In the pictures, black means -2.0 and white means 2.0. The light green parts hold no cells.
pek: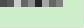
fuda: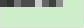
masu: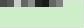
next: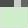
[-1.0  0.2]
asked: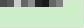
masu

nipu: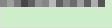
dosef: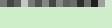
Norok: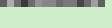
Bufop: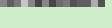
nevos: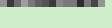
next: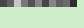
[-0.3 -1.5]
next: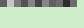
[-1.5  0.5]
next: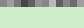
[-0.5  0.7]
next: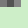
[-0.9  0.1]
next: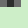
[-1.5  0.5]
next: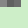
[-1.3 -0.3]
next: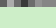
[-0.3 -0.1]

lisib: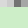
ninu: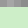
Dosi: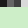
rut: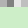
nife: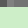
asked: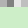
rut
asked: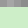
ninu

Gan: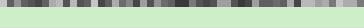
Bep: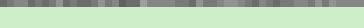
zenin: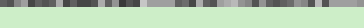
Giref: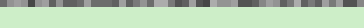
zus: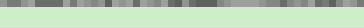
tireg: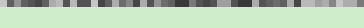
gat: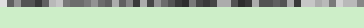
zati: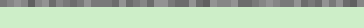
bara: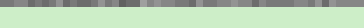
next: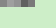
[ 0.7 -0.5]
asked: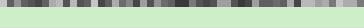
Gan
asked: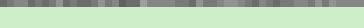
Bep
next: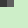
[0.9 1.1]

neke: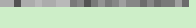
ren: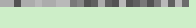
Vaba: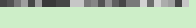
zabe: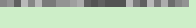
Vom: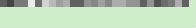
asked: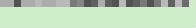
ren
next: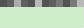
[-0.5  0.9]
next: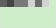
[0.7 0.5]
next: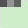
[-0.9 -0.1]

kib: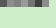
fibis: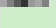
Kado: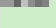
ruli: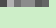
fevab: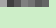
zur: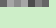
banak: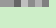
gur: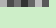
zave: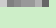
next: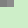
[0.4 0.4]
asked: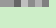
banak
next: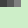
[-0.2 -0.6]

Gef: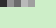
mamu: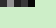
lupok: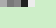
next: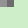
[0.9 0.5]
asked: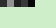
mamu
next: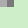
[ 0.1 -1.5]

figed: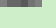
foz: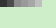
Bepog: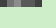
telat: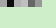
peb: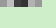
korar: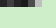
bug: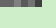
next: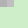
[-0.4  0.4]
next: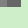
[-0.6 -0.2]
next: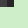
[-1.6 -0.8]

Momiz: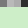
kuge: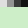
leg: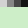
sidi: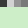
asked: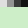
kuge
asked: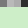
Momiz
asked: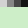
leg
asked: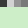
sidi

